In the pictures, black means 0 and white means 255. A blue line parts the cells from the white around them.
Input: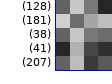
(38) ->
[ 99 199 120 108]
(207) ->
[ 99 189  58  89]
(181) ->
[208 108 165 189]
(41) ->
[ 38 177  70  47]

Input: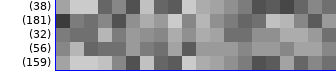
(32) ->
[124 112 112 182 124 154 144 135 172 144 172 163 112 112 144 144 172 172
 154 112]

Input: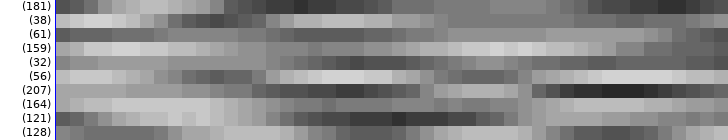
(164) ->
[166 177 188 188 200 200 200 200 200 200 200 188 177 166 156 145 133 123
 123 112 123 123 123 123 133 133 133 123 133 123 123 133 133 145 156 166
 177 188 188 188 188 188 177 177 166 156 156 145]
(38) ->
[188 200 210 210 200 188 166 145 112  92  82  73  82  92 102 133 156 177
 177 188 188 188 177 177 156 156 145 133 123 123 123 123 123 123 123 123
 123 112 112 112 102 102 112 112 112 123 133 145]
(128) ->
[133 123 112 112 112 112 112 123 145 166 166 177 188 188 188 188 177 156
 133 123 102  92  92  92 102 123 145 166 177 188 188 188 188 177 156 133
 112  92  92  82  82  92 102 123 145 166 177 188]
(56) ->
[188 200 200 200 188 177 166 145 133 112 102  92 102 102 123 156 177 188
 200 210 210 210 200 200 177 166 145 123 112 102 102 102 112 133 156 166
 177 188 200 210 210 210 210 210 200 188 188 177]

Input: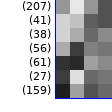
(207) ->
[150 231 150  82]
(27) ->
[ 60 222 105 117]
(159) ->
[ 31 160  82 105]
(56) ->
[171  60 128 117]

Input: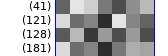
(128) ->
[ 89 185  56 154  77 154  77]
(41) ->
[ 99 228 206 120  77 142 185]

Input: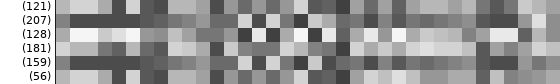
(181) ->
[211 183 183 118  97 183 106  88 211 202 171  76 202 130 118 118 211 183
 130 118  64 211 171 202 171 211 223 211 211 192  88 161 130 161 211 192]
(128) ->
[171 245 245 202 223 245 151 142 192 161 118 118 151  64 233  64 171 245
  64 233  97 171 233 151 245 171 202 192 183 130 161 233 233  97 183 142]

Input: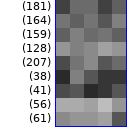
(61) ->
[138 149 149 161  86]
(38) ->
[ 42 128  86  54  54]
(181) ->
[ 65 107 107  65  96]
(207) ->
[ 75 116 138  86 107]
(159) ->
[ 96 128 107 116  96]

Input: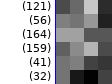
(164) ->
[161 161  87  87]
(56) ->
[127 116 151  33]
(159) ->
[ 96 139 180  75]

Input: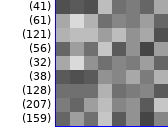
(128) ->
[112 112 112 178 112 124 134  90]
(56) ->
[102 158 112 198  90 146  69 158]
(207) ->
[124 102 158 189 134 146  90 198]

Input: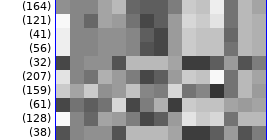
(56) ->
[238 134 134 144 144 134  83  71 155 203 194 194 115 185 176]
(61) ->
[ 71 115  94 115 215  71 125 176  61 203 194 194 164 155 164]
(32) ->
[ 71 134 144 144  83 185 185 185 164  61  61  94 155  83 125]
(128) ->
[248 134 103 164 155 125  71  94 155 227 203 215 115 185 185]

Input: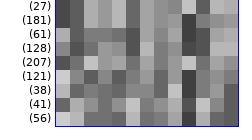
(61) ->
[174  93 124 124 113  83 164 135 164  64  83 164 174]
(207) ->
[ 83 113 194 153 164 113 164 124 153 194 113 164 144]
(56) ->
[204 183 113 113 103 183 113 124 164  64 174 103  93]
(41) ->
[103 174 144 113 144 194 124 144 174  83 194 135  93]
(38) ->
[183 103 124 113 103 135 135 103 194  64 124 153  93]
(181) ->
[ 73  93 174 153 183 103 164 144 153  64 124 144 153]

